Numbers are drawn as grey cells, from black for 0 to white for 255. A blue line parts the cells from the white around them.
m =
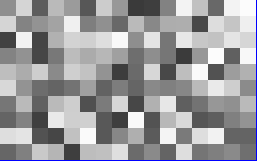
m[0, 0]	143
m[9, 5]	189
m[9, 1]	128
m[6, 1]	186
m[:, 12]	[193, 72, 199, 151, 250, 186, 115, 85, 222, 117]
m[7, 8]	249
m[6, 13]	151
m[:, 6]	[204, 144, 222, 183, 147, 98, 123, 88, 88, 192]
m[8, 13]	242
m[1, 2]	147
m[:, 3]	[186, 163, 177, 120, 138, 100, 186, 233, 70, 181]
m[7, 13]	94
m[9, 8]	107
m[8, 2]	82
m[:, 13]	[104, 221, 194, 252, 82, 234, 151, 94, 242, 127]
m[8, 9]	91
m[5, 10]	128
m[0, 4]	155
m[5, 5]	160
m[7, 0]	100
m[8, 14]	100
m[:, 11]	[243, 174, 232, 59, 190, 135, 95, 217, 122, 222]
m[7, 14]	128
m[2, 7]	248
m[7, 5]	208
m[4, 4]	207
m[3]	[131, 146, 70, 120, 188, 171, 183, 160, 110, 142, 118, 59, 151, 252, 96, 248]
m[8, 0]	222
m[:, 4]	[155, 240, 211, 188, 207, 115, 206, 207, 193, 62]
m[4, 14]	157

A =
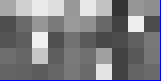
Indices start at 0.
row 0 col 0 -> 168
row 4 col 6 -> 227
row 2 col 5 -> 91
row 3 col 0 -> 111
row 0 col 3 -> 222
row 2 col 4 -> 115
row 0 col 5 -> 232
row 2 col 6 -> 73
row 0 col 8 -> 149
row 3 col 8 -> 88
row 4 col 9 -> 106
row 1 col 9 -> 77
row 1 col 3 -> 122

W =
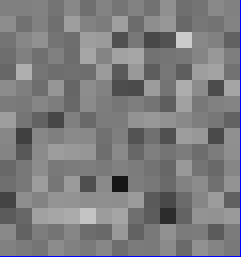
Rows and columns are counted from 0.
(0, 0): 128
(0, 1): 128
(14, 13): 91
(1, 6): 124
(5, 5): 141
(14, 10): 145
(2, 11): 203
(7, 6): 124
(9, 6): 110
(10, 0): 104
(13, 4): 171
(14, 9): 121
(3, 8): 166
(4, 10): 119
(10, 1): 120
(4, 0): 103
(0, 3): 116
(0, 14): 129
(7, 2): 98
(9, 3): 157
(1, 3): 111
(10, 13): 105
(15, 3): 140
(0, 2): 130
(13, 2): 161
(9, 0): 132
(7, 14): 98
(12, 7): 142
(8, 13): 74
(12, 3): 148
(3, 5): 166
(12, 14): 96
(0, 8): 130
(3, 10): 117
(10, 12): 116
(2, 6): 155

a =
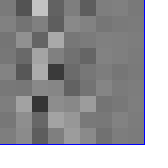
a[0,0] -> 122
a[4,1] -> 87
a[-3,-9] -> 126
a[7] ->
[119, 142, 103, 163, 151, 121, 120, 130, 124]
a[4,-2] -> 118
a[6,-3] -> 116
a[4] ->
[131, 87, 172, 58, 107, 119, 125, 118, 122]
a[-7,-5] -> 119
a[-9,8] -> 121
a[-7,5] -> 123
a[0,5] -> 93
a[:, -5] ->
[126, 137, 119, 113, 107, 98, 136, 151, 156]
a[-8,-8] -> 115
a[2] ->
[117, 145, 100, 169, 119, 123, 128, 127, 125]
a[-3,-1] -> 126
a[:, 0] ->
[122, 129, 117, 119, 131, 120, 126, 119, 126]
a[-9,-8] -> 83
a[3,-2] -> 127
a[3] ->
[119, 105, 164, 128, 113, 101, 130, 127, 123]
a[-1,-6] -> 127

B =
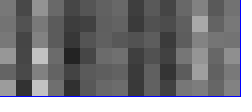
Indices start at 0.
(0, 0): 120
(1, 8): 58
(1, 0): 115
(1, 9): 81
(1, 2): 121
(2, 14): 115
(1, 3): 91
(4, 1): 73
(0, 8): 62
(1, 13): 99
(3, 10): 65
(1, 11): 95
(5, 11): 119
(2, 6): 96
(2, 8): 82
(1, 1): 82
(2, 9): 93
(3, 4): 35
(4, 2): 129
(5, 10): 65
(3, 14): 143
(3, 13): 103
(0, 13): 89
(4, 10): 52
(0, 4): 70
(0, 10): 69

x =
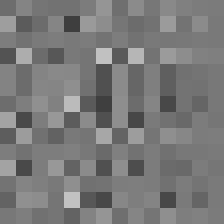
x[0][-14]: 109
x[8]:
[93, 156, 113, 98, 121, 117, 167, 100, 157, 117, 143, 135, 124, 125]
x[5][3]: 133
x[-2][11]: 122
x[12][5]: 87
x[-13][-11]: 133
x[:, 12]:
[124, 139, 122, 129, 116, 114, 101, 124, 124, 120, 124, 116, 101, 129]
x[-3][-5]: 124
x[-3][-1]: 122
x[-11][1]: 173
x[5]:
[131, 108, 134, 133, 143, 113, 80, 139, 102, 127, 95, 115, 114, 120]
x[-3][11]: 124
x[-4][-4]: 107
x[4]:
[131, 108, 132, 137, 136, 117, 80, 139, 102, 127, 95, 113, 116, 120]
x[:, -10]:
[114, 62, 121, 121, 136, 143, 187, 92, 121, 128, 99, 143, 194, 99]
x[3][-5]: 115
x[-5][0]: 125
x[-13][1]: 91
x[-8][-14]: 109
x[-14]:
[109, 132, 117, 114, 114, 124, 149, 111, 139, 119, 137, 128, 124, 123]
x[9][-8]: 106
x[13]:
[120, 126, 113, 117, 99, 131, 149, 111, 133, 117, 143, 126, 129, 123]
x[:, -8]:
[149, 141, 115, 193, 80, 80, 63, 80, 167, 106, 80, 115, 72, 149]
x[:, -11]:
[114, 133, 125, 87, 137, 133, 129, 152, 98, 125, 152, 121, 117, 117]
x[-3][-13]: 132
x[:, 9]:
[119, 114, 121, 115, 127, 127, 133, 122, 117, 124, 124, 124, 132, 117]
